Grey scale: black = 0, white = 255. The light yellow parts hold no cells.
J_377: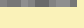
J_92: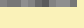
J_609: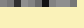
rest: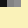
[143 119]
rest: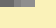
[119]

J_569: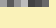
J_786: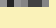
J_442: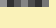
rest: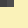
[105]
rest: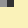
[ 90 133  78  50 118]

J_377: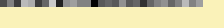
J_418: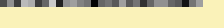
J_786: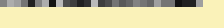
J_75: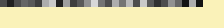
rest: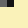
[173  19]
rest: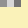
[ 77 173 116 186  77 201  89  49  77 145 102  19 173  19]

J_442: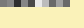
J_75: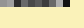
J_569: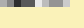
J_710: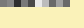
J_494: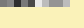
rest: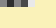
[188 105 160 105]
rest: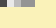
[188]
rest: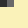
[ 73  89  61 105 174  17]

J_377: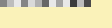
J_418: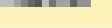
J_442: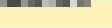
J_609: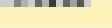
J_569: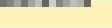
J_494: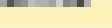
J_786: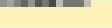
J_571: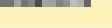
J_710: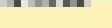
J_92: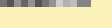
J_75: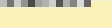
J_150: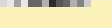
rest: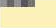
[146 205 176 189 132 132]
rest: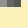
[189 176 102  86 217 117 132]
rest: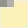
[102 217  86 146  74 205]
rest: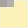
[205  86 176 132 217 102]
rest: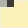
[205 102 162  86 205]

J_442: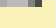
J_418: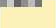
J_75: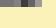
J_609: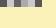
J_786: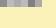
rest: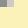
[101 142 187 117]
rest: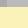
[129  74]
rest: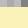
[171]

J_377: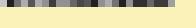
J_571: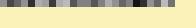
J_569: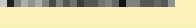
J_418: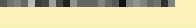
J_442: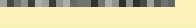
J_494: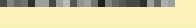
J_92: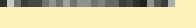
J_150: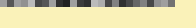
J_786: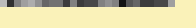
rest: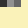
[187 114]
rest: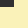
[102  60  60 159]

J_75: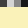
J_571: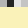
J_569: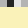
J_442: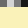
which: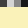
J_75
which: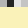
J_571

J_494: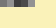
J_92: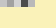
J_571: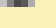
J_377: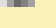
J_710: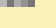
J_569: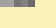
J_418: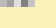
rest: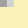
[ 75 185]
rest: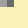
[130 161]

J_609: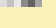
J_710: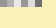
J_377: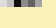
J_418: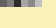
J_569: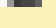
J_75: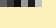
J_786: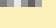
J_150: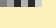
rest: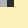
[208]
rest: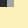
[138 193]
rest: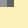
[165]
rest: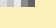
[165]
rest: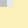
[138  98 165]
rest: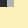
[ 44 208]

